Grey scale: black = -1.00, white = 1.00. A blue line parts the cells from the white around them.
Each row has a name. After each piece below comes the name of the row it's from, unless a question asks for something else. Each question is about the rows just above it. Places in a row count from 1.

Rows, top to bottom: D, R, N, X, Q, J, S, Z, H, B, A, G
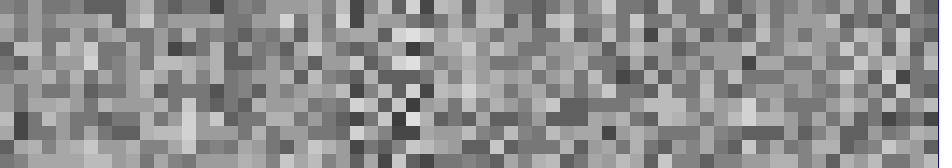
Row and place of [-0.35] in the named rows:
S, 16
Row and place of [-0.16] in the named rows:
B, 25
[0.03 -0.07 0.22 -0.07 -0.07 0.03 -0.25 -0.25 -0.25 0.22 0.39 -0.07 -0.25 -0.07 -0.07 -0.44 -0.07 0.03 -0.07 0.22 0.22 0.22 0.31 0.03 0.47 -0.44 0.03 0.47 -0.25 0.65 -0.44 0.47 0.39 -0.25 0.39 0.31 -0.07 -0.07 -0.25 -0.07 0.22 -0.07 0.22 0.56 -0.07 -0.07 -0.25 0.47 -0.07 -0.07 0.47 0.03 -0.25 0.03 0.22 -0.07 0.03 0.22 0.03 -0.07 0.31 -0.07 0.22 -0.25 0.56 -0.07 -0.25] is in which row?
D
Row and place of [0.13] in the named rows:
X, 35

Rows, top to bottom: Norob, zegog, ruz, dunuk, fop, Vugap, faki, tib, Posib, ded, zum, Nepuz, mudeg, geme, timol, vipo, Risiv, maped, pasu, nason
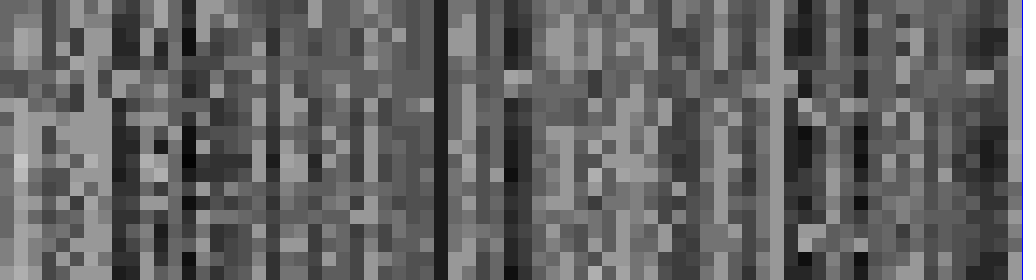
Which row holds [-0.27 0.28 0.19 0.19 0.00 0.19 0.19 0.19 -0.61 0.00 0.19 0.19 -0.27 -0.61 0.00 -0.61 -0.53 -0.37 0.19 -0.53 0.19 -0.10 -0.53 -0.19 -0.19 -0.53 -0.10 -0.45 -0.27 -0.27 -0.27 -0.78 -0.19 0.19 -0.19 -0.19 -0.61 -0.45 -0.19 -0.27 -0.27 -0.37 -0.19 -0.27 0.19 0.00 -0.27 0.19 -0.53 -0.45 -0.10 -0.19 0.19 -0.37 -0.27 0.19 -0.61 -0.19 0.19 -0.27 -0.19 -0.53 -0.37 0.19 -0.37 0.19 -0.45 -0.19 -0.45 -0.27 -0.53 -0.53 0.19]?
Posib
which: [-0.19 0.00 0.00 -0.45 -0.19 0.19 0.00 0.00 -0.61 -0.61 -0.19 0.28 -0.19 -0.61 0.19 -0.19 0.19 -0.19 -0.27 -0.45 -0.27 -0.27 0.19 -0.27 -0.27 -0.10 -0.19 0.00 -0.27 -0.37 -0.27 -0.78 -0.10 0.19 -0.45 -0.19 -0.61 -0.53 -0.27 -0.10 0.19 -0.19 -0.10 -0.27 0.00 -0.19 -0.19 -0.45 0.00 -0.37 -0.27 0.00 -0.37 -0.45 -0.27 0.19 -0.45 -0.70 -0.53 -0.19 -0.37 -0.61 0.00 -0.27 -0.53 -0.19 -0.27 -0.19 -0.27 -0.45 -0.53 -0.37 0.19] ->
zegog
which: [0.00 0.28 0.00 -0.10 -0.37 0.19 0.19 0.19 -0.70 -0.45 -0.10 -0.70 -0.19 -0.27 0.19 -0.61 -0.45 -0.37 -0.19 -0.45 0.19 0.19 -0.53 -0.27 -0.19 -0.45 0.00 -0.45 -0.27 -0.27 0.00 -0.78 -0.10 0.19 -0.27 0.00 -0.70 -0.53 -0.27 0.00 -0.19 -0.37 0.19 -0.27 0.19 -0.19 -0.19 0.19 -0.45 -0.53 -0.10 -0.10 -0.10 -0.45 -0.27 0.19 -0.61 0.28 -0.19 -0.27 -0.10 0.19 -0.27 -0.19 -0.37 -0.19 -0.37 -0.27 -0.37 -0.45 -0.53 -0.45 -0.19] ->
maped
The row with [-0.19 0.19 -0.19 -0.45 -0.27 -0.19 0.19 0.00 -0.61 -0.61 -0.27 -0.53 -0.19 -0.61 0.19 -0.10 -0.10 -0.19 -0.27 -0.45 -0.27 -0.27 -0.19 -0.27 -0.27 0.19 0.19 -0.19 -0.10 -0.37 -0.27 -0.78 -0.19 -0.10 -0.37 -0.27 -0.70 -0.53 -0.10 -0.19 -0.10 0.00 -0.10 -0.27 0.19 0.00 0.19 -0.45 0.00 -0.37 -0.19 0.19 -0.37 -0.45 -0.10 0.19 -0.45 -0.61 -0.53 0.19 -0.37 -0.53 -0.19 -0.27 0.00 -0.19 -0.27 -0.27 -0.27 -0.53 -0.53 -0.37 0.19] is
vipo
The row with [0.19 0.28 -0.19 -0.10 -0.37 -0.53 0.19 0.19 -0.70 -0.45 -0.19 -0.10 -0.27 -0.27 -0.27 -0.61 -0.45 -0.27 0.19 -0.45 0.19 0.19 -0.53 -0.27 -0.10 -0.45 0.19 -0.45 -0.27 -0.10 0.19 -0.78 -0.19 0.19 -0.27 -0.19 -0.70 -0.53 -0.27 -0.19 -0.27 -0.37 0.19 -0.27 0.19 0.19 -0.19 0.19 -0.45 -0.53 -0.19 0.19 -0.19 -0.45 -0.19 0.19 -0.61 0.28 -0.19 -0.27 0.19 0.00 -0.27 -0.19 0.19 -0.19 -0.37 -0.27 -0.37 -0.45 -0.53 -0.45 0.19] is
tib
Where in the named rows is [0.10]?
pasu, 68

